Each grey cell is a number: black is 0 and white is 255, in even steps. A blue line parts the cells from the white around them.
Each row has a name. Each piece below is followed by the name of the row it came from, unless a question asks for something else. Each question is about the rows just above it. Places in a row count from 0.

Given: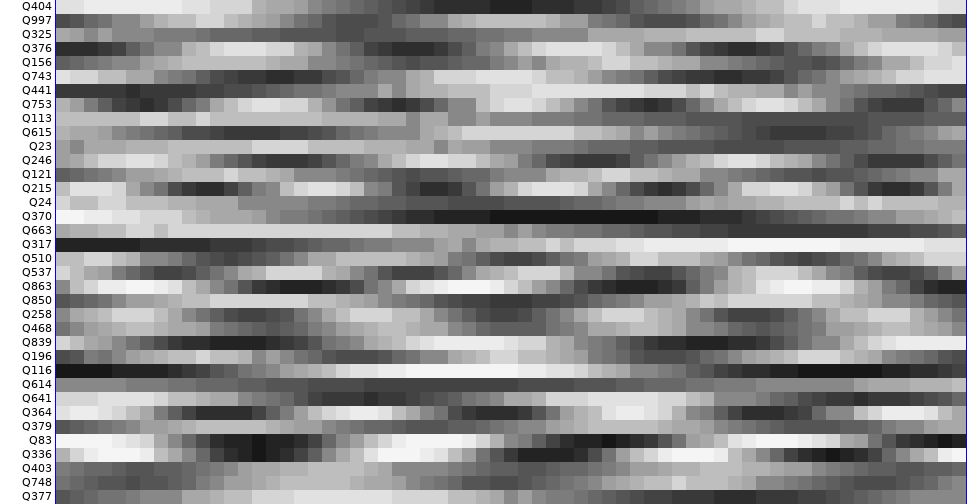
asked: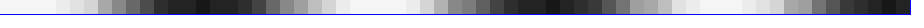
Q83
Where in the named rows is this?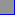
Q753, 19
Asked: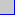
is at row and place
Q850, 46

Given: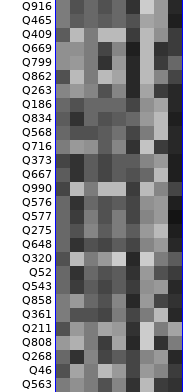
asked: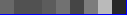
Q568
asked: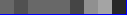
Q186
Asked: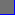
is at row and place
Q568, 4
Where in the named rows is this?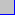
Q716, 6
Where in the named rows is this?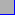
Q808, 1

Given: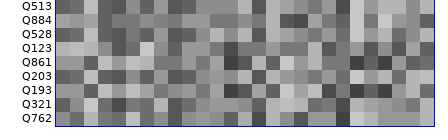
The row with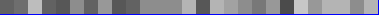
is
Q513
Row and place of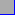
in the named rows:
Q762, 13
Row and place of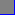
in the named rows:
Q884, 7

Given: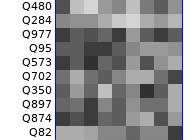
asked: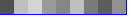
Q480
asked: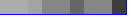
Q82
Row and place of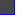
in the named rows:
Q702, 8
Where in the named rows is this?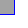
Q82, 2
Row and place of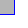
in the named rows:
Q284, 8
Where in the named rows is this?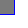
Q480, 6

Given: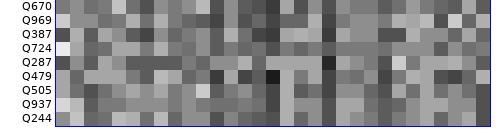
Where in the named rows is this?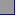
Q670, 25
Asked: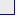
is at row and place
Q724, 0
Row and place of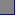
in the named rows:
Q244, 12

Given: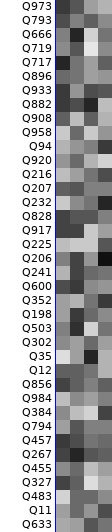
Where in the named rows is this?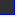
Q503, 1
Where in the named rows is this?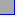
Q633, 0

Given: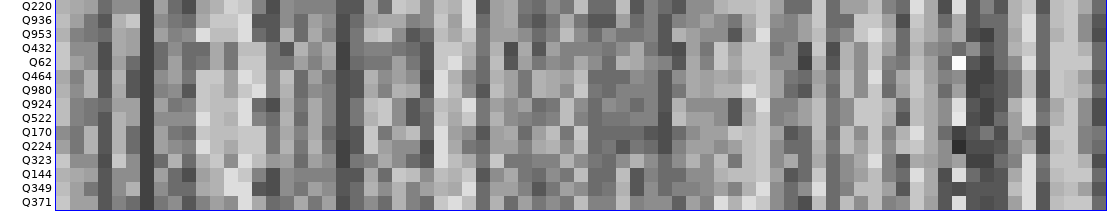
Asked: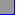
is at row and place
Q323, 15
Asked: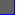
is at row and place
Q371, 44
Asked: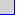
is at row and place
Q220, 12

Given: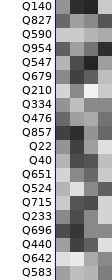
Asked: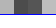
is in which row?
Q40
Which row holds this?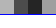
Q547
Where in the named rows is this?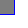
Q583, 3

